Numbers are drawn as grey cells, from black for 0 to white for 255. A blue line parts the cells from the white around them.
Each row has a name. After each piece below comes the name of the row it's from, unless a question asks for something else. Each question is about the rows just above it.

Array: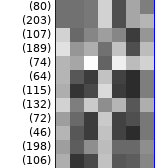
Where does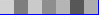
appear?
(132)
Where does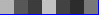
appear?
(46)

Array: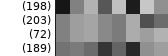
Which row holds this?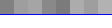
(72)
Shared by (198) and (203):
[129]

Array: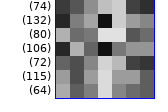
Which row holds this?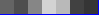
(72)
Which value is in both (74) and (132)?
[205]
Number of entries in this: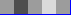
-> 5
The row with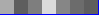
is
(64)
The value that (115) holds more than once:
[156]
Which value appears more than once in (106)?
[149]

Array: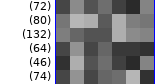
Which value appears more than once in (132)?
[83]
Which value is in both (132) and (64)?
[102]
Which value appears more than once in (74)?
[70]
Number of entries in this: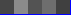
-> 5
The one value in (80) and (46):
[174]
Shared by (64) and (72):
[70]
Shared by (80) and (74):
[182]

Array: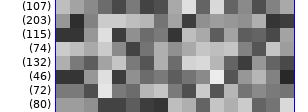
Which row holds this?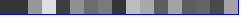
(115)
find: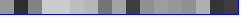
(203)
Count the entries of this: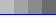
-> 4

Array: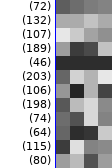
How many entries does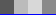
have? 4
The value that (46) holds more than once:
[45]
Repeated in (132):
[171]
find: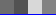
(74)
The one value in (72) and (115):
[131]
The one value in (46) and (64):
[45]

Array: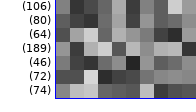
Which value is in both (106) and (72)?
[74]
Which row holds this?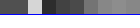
(72)
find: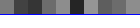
(46)
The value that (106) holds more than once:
[129]
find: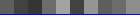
(80)
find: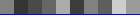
(106)

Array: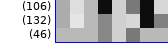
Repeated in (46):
[185]
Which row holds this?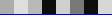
(106)
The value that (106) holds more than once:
[13]
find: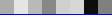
(132)

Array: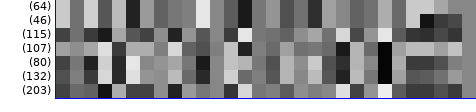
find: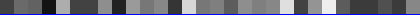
(203)
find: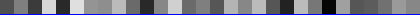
(132)

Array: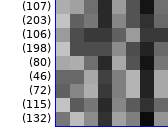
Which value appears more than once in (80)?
[168]
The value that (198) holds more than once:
[77]
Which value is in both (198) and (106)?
[77]
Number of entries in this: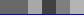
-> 6
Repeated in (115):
[91]
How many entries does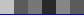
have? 6
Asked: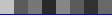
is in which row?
(115)

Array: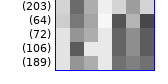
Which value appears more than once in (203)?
[212]
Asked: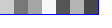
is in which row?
(64)

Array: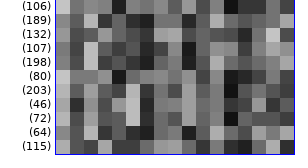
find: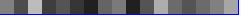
(198)
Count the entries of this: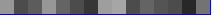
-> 15
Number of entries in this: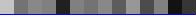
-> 14
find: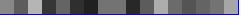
(189)
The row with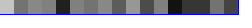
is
(106)
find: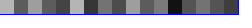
(203)
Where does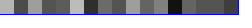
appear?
(72)

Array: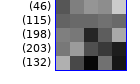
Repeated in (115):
[105]
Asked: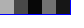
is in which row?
(132)
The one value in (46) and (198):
[127]

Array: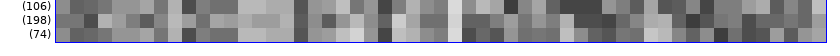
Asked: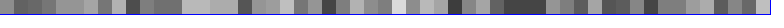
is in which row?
(106)
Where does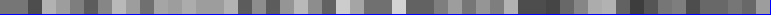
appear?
(198)
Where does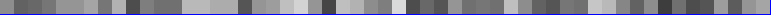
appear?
(74)

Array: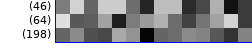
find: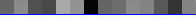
(198)
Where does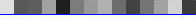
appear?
(64)

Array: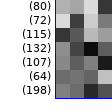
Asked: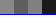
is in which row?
(107)
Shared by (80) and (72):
[218]
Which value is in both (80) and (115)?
[54]
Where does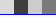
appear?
(72)

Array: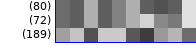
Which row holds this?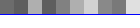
(72)
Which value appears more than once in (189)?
[202]
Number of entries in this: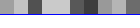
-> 10

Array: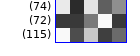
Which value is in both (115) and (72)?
[249]
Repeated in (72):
[57]

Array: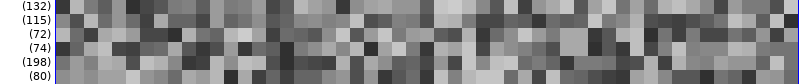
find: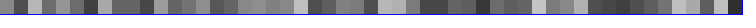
(115)
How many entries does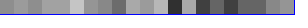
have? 21
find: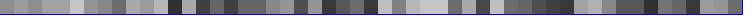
(80)

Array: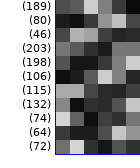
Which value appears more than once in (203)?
[119]
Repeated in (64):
[28]
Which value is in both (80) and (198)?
[57]
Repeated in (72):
[49]
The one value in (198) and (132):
[83]

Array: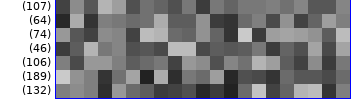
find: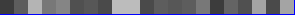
(46)
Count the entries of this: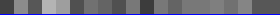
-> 20
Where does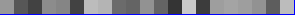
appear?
(74)
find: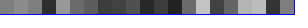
(132)

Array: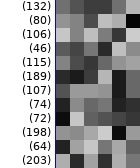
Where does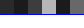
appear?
(189)
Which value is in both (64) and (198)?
[168]

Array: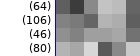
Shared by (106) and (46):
[130]
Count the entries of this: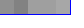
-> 5
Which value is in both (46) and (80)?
[167]

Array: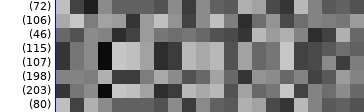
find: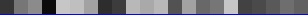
(115)

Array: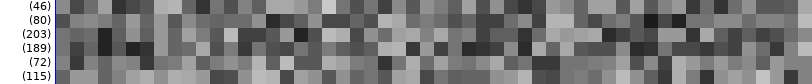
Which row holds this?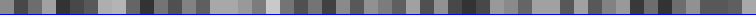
(46)
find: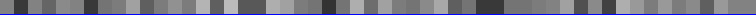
(72)
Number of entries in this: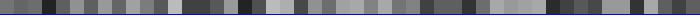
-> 50
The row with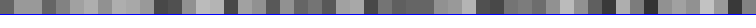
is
(115)
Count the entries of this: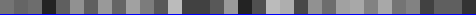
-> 34

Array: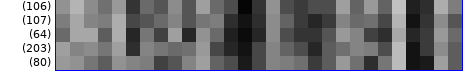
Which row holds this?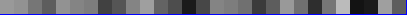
(80)
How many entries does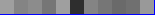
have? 11

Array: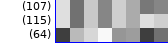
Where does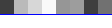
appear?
(64)
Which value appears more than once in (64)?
[62]

